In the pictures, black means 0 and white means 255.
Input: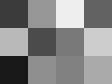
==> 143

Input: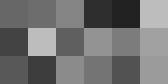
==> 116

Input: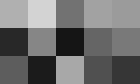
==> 168

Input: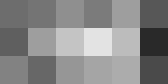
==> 165

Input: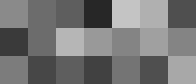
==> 116

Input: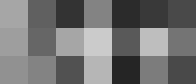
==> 37

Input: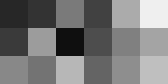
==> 100
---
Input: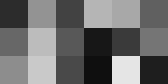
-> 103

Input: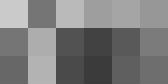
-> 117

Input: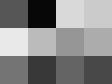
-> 233

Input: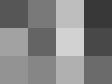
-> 162

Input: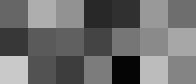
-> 55

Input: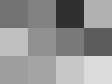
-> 192

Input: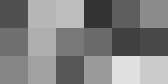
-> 112

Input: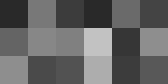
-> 100

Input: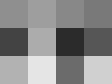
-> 67

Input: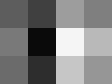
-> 121
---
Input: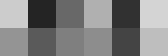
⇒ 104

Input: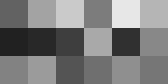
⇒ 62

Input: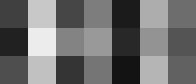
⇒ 131

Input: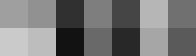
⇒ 48

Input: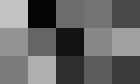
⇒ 19

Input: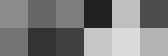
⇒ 125

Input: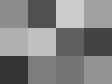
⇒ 95

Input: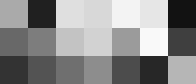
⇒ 195
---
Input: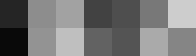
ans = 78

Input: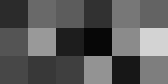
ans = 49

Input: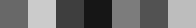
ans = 124

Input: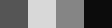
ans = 216

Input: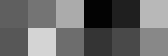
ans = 3

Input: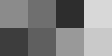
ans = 111
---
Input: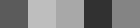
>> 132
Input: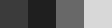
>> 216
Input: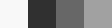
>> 161
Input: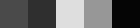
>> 5
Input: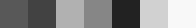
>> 248
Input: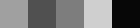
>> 7
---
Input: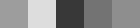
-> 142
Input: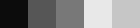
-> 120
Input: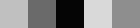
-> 142
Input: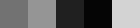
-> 114
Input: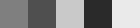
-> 127
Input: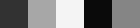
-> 133
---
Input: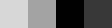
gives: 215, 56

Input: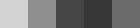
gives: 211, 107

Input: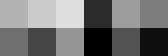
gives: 179, 15

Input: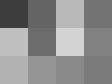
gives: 61, 123

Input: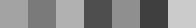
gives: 163, 203

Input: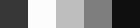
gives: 55, 15

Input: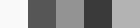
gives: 249, 179
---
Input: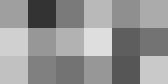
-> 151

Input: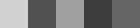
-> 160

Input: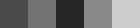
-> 39

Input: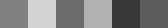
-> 177

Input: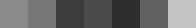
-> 46

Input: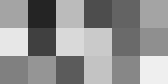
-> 195

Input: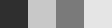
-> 200
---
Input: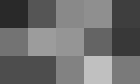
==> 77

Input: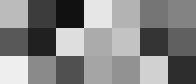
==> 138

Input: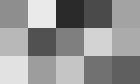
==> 157

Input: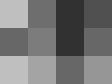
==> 164

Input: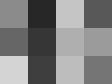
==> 62

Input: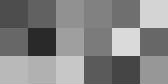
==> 177

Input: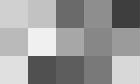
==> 80

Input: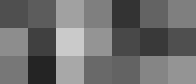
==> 36

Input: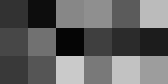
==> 85

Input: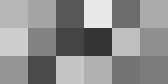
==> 74
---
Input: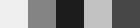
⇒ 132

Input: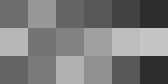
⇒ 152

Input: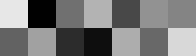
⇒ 1

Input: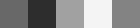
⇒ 45

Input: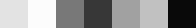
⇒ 252

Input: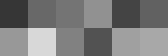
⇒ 104

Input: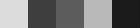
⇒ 62

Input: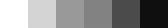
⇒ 212
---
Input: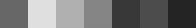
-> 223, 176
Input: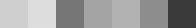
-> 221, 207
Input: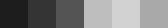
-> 210, 190
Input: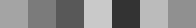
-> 201, 187
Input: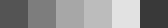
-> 226, 188
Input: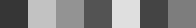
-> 223, 194
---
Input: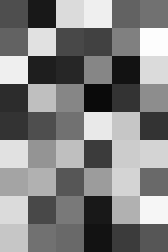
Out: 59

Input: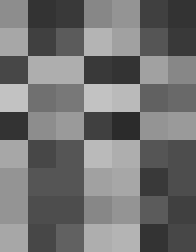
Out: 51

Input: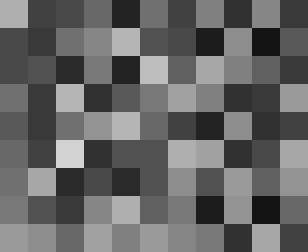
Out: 167

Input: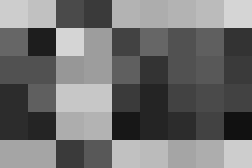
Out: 173

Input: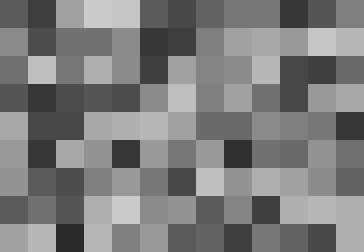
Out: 71
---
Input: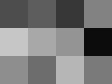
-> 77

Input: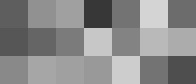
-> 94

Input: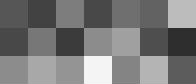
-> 86

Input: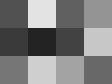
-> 81

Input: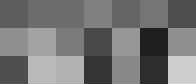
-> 93

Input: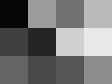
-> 6

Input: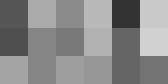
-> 86

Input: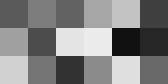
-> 90
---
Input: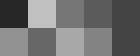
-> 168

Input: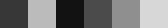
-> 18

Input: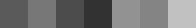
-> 76

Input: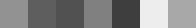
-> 81

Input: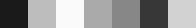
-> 250

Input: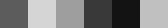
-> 158

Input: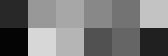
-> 181
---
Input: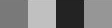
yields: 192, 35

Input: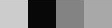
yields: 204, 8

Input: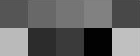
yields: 192, 2

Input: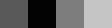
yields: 197, 3

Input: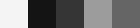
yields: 244, 20

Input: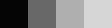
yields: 214, 5

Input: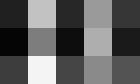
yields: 244, 5

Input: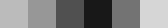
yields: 214, 24

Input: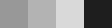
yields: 217, 30
